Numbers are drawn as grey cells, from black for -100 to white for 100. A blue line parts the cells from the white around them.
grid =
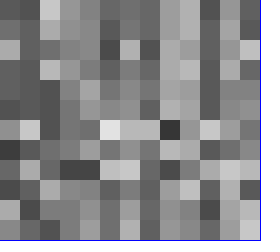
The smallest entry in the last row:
-36
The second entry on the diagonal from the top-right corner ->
29
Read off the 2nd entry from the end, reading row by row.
23
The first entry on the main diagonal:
-30
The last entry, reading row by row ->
56
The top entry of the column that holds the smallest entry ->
23
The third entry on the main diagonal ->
-13
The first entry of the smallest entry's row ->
13
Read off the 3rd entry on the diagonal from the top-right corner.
-25
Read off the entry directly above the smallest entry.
39
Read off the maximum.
77
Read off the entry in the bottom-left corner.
7
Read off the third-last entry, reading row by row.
-19
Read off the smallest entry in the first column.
-52
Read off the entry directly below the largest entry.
-8
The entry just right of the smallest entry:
18
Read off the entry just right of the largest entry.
44
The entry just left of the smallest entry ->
44
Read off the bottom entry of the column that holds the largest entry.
-13
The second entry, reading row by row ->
-36
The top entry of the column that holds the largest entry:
-19
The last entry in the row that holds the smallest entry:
-8
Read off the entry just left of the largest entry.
-13
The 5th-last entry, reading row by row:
18
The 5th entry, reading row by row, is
2
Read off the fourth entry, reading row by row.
18
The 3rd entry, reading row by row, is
56
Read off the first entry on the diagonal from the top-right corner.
-25

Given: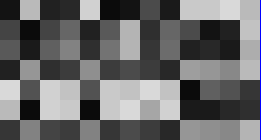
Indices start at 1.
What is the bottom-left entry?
-58
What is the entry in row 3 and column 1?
-30
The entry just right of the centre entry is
-53
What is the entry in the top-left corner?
-85
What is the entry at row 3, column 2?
-80
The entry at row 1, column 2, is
46
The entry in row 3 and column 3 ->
-25
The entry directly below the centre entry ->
52
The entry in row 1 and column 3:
-74
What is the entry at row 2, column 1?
-47
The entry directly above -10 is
-30
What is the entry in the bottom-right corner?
41
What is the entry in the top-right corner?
46
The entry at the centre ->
-41

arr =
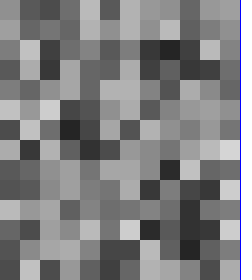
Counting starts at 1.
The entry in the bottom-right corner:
35
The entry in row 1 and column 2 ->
-30
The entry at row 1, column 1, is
13
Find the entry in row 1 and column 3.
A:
-40
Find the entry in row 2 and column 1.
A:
25
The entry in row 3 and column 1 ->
-2
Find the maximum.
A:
67
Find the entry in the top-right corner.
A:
25
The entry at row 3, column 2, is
51

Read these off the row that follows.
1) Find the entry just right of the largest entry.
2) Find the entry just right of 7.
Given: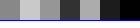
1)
18
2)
58
